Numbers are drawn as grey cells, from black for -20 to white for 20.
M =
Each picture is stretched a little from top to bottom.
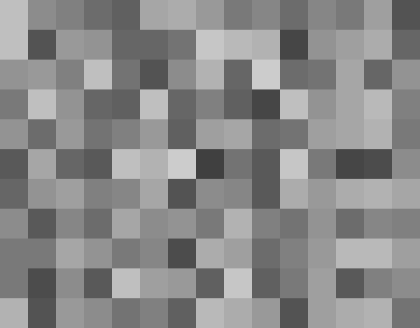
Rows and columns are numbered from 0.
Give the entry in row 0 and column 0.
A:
10
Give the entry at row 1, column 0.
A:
10
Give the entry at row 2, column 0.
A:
3
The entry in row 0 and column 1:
2
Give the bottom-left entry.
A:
8
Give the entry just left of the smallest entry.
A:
12
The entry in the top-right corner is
-7
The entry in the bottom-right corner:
-2
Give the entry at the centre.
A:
-10
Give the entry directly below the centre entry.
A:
2
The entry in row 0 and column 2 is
0
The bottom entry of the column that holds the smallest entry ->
9
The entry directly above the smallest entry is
5
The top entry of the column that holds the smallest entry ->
4
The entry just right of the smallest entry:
-2
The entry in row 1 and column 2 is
4

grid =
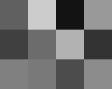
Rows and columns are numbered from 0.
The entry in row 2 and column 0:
0
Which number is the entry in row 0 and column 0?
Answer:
-5
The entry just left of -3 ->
-10
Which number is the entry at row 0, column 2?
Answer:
-17

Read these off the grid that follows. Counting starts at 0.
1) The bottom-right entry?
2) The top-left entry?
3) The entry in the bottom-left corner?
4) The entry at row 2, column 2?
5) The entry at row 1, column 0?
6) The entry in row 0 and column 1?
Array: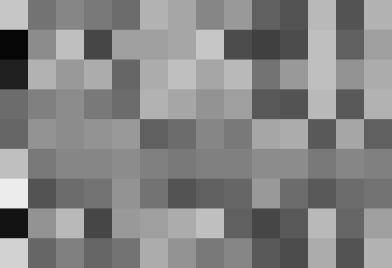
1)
8
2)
11
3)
13
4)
4
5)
-19
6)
-2

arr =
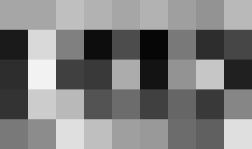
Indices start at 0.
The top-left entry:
6
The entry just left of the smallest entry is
-8
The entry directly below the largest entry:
12
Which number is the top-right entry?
9
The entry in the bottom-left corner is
-1
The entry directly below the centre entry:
-3
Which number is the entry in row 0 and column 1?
6
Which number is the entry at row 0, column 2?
10
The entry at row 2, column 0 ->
-13
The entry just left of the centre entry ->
-11
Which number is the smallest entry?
-19
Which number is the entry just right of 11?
-15
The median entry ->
1

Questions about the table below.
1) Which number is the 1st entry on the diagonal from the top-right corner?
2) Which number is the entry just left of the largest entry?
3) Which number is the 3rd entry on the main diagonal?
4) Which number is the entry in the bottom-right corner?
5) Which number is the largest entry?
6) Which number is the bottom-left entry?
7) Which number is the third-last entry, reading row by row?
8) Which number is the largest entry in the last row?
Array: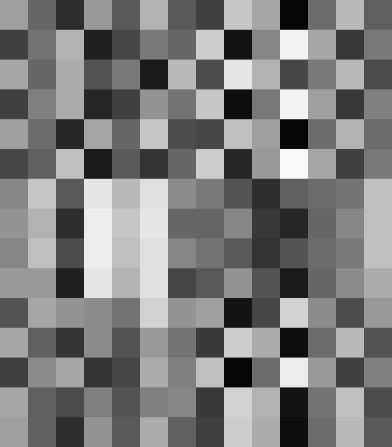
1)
-5
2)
4
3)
7
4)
-6
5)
19
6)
5
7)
-3
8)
12
